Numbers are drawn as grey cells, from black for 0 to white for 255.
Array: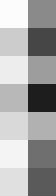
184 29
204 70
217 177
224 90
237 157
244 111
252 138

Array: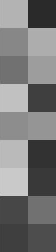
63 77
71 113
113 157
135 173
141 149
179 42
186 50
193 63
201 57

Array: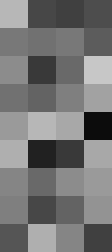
85 175 133 64
113 99 127 162
120 113 120 92
127 71 99 147
133 105 140 154
140 57 105 199
154 183 168 12
175 33 57 168
183 71 64 77

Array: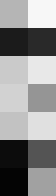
4 161
12 84
27 41
181 247
194 224
202 232
210 149

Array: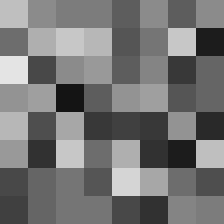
64 101 117 117 72 49 132 124
72 101 117 85 213 167 109 78
109 175 199 183 85 117 199 28
147 159 20 93 147 159 85 101
153 49 199 109 175 49 28 191
183 78 167 56 64 56 147 41
191 139 124 124 93 139 93 139
228 72 139 153 93 132 56 101

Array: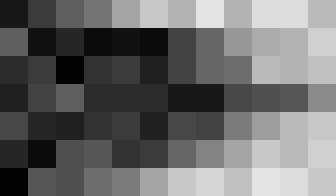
3 86 79 109 123 164 200 214 192 227 220 200
24 59 94 116 164 200 178 227 178 220 220 186
32 66 94 44 44 44 24 24 72 79 86 138
38 11 79 86 51 59 101 131 164 200 186 208
44 59 3 51 59 32 66 101 109 186 178 192
72 38 32 51 59 32 72 66 123 157 186 200
94 17 38 11 17 11 66 101 151 171 178 208

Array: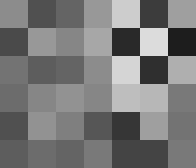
74 152 134 167 41 220 29
80 146 127 86 54 159 115
93 108 100 121 68 68 121
108 134 146 134 190 183 121
115 93 100 140 213 47 175
140 80 100 152 205 60 159

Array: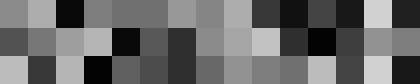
82 119 158 180 9 88 47 139 165 194 47 3 62 146 125
139 173 9 125 112 112 152 133 173 55 17 68 24 209 32
188 55 180 3 96 76 47 104 146 125 112 188 68 209 24
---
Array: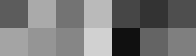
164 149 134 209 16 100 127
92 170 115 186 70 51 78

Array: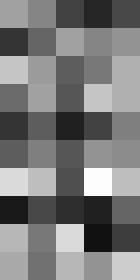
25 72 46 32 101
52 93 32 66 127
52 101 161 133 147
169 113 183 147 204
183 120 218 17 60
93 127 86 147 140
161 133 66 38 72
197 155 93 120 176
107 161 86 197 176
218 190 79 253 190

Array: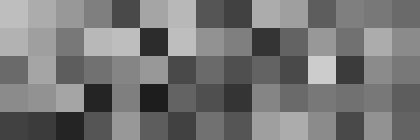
65 59 36 85 152 93 65 113 85 159 172 139 73 146 99
139 146 165 36 127 29 99 79 52 133 106 120 113 120 93
178 159 120 184 190 44 190 146 127 52 99 152 113 172 139
106 165 93 113 133 152 73 106 79 99 73 204 59 139 120
190 172 152 127 73 165 184 85 65 172 159 93 127 120 106

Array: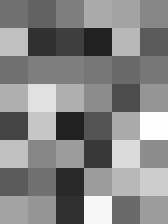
192 48 62 33 184 91
113 98 127 170 163 135
91 113 41 156 184 205
113 127 127 120 106 120
192 135 156 56 219 141
163 149 48 247 106 156
69 198 33 84 170 253
176 225 176 141 77 149

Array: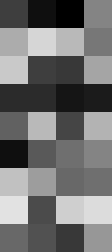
62 15 0 132
43 43 21 27
201 62 56 165
226 75 207 220
104 81 56 151
15 89 111 132
193 157 104 111
97 185 69 179
172 214 185 119

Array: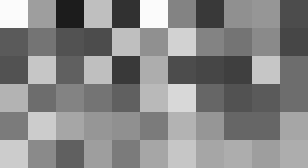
179 109 131 116 96 185 216 102 82 90 109
90 116 82 76 191 144 210 131 116 138 70
204 138 96 158 123 166 198 166 173 158 173
251 158 28 191 49 251 131 57 144 150 76
82 198 96 191 57 173 76 70 63 198 109
123 204 166 150 144 123 179 150 102 102 166
